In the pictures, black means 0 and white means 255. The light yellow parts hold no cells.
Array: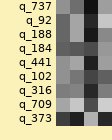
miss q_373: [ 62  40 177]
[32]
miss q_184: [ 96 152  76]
[88]
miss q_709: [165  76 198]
[206]
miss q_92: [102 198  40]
[165]
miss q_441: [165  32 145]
[158]
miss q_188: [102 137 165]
[25]

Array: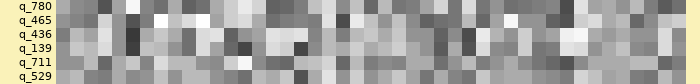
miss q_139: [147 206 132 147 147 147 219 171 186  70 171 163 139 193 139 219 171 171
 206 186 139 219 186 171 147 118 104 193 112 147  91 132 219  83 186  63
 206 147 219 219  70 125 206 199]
[226]
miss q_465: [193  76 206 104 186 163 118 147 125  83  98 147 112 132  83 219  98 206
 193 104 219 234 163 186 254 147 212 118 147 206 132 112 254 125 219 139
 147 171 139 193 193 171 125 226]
[247]
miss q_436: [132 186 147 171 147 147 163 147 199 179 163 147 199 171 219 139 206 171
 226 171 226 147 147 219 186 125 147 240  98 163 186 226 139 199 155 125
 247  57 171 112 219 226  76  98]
[234]
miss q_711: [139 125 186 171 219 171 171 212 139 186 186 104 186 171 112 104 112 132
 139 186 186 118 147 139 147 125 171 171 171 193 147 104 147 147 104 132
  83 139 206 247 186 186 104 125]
[199]
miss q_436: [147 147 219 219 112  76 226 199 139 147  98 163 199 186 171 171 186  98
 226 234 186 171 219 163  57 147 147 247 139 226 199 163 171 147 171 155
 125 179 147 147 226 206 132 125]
[240]
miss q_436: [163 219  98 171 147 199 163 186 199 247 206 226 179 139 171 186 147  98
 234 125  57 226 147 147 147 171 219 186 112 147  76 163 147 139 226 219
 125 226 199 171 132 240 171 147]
[155]
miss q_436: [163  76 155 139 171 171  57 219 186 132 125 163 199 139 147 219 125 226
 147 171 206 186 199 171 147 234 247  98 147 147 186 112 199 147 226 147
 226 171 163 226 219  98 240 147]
[179]

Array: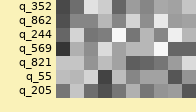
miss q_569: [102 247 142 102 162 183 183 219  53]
[176]
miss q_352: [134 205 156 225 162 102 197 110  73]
[168]
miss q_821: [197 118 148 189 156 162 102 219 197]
[94]
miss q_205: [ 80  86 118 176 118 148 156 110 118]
[197]
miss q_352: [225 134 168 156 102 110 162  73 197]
[205]
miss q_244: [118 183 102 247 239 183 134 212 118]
[126]

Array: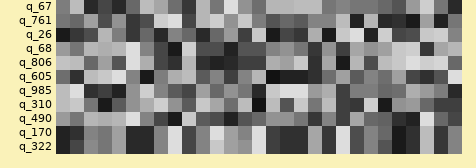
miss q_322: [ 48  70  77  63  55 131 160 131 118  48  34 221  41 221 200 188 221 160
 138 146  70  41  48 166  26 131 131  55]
[84]
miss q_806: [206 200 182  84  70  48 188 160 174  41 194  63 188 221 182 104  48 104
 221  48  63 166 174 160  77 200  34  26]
[213]
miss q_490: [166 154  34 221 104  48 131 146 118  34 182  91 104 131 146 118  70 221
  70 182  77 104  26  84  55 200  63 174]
[98]
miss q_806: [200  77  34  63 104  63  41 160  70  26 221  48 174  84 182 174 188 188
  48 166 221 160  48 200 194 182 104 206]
[213]
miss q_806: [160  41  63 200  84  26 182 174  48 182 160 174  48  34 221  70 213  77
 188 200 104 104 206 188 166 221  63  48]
[194]
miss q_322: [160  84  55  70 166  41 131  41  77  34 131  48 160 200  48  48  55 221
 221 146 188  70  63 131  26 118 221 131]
[138]

